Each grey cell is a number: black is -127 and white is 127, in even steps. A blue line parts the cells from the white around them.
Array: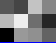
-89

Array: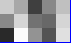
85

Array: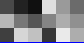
16

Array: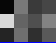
3

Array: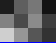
-65

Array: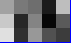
-37
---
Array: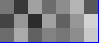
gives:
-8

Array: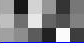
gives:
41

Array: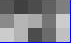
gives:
-41

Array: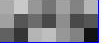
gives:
43

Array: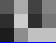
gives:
-40

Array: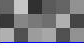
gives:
-27

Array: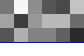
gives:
-8
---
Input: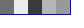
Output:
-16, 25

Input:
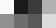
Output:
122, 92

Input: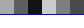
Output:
41, -54

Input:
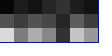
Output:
-120, 25

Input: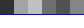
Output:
-78, 5

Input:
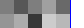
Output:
-1, 56

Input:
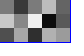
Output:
-4, 27

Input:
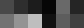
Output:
-54, -63

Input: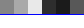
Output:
5, -39

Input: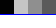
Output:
-125, -37
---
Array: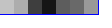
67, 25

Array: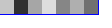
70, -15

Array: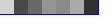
83, -78

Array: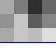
42, 94

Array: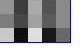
21, -23

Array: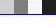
80, -95

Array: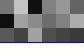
-8, -69
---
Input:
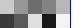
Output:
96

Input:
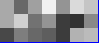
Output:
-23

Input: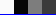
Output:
-2

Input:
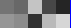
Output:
-78

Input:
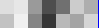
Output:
5

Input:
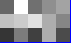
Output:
-63

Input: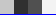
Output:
-47
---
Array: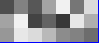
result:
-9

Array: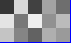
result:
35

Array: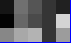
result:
-74

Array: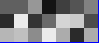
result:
-43

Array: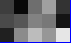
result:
32

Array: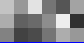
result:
-42
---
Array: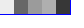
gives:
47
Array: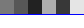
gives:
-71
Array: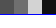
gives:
83
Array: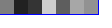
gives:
39
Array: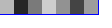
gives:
-59
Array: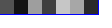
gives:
39
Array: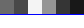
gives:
-74
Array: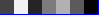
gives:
-36
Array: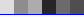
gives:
-20
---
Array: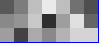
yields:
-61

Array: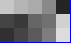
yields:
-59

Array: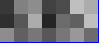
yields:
-31

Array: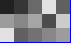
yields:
-31

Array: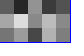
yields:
28

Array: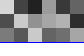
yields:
-39
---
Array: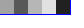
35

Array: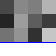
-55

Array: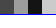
-56

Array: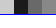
76

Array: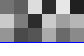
-12

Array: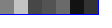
0
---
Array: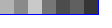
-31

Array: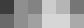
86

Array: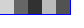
59

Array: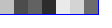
84

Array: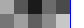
12

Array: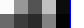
2

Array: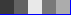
-6
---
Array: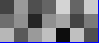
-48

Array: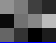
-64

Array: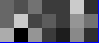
-13

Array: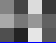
92

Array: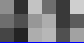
67

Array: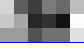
-66

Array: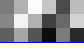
125

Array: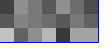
-7
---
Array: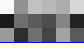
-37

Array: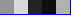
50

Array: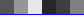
1

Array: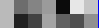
16

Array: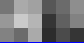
-74

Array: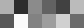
-20

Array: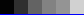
81

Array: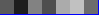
-19
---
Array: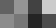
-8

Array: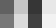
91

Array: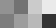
29

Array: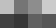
-72

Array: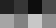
2

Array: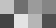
99
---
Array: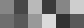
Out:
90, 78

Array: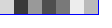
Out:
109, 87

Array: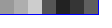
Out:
77, 46

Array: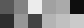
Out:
108, 74

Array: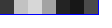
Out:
87, 66

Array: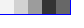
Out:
115, 82

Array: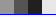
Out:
103, 23
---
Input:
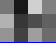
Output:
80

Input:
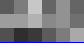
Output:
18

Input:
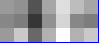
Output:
61

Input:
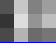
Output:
1

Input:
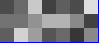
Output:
-52

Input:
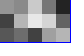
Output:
-8

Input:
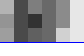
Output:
11

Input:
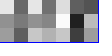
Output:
-32

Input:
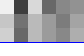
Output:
8

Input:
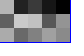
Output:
-105
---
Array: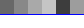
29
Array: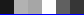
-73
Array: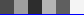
116
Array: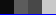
73
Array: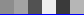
54
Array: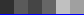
32
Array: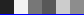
13
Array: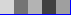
31
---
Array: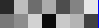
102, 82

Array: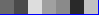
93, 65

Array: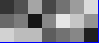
102, 91

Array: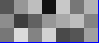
91, 82

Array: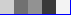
115, 80

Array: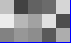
108, 96

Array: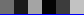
66, 36

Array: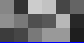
76, 66

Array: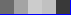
76, 65

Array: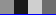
79, 17
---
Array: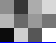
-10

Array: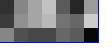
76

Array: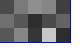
-28

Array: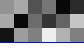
69

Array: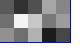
28

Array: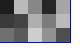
58

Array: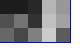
34

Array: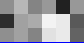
-38

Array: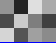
-63
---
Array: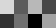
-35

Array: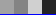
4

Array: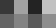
34

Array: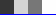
84

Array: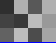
48

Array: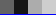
-106

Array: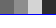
13

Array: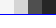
85

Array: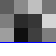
11

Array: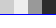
110
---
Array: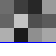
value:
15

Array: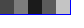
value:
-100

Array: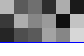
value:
-37

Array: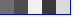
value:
112

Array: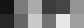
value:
74

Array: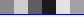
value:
-33

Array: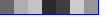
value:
67
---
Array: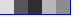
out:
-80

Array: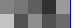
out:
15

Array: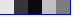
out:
-117

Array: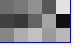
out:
65

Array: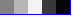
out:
115

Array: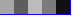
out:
60

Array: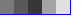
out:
-72

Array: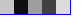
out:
30

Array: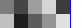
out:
-34

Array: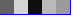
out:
-113
